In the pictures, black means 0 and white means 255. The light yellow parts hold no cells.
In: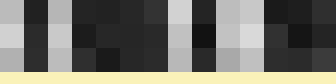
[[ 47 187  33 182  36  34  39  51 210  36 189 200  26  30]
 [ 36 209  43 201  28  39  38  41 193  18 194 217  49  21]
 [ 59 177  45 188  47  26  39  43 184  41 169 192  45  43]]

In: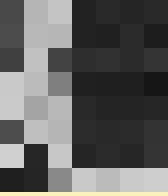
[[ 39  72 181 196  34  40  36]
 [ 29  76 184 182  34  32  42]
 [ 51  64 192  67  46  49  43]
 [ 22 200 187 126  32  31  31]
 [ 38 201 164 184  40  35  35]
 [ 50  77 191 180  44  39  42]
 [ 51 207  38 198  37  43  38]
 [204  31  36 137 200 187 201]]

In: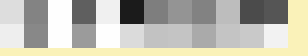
[[ 85 221 131 254  95 240  27 126 148 130 189  75]
 [242 238 136 254 155 254 219 194 196 170 196 201]]

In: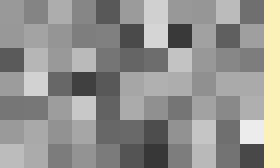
[[111 153 132 173 134  88 155 208 152 150 187]
 [159 152 163 149 126 128  74 213  57 161  95]
 [125  90 182 153 186 117 101 109 195 152 135]
 [170 156 210 103  64  88 166 176 173 144 170]
 [175 118 119 157 200  98 171 144 117 162 137]
 [236 154 169 146 166 103 105  77 146 197 111]
 [ 72 188 171 124 147 123  84  55 125 185 115]]

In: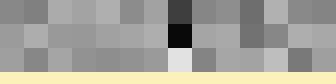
[[132 136 128 171 163 175 140 162  62 134 142 110 177 137]
 [168 155 173 153 152 161 165 174   9 165 169 114 135 174]
 [159 159 135 165 146 142 146 154 226 132 166 163 190 121]]

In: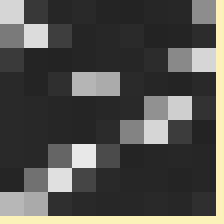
[[141 214  56  38  41  36  35  38  39]
 [ 44 122 220  62  37  39  42  35  36]
 [214  58  36  35  37  39  38  44 137]
 [ 41  41  36  47 181 171  42  38  36]
 [ 50  41  40  38  37  39  41 145 207]
 [ 35  41  40  38  37  43 131 214  60]
 [ 38  41  40 101 232  75  36  38  39]
 [ 38  37 113 224  69  41  38  38  36]
 [ 47 183 170  47  41  39  39  41  39]]

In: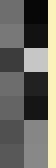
[[  7 110]
 [ 18 120]
 [198  60]
 [ 33 109]
 [ 21 100]
 [134  80]
 [136  88]]

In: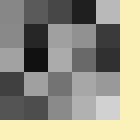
[[185 135  90  71  31]
 [ 58 137  38 160 145]
 [ 48 162  17 171 105]
 [153  64 160 115 167]
 [209  84  77 138 177]]

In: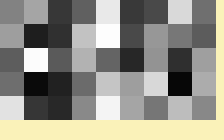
[[111 130 165  55  96 233  57  73 217]
 [ 92 158  30  48 194 253  73 151 119]
 [159  93 252  90 178 100  39 147  47]
 [172 110  10  33 107 197 158 216   7]
 [136 226  54  40 137 244 165 118 189]]
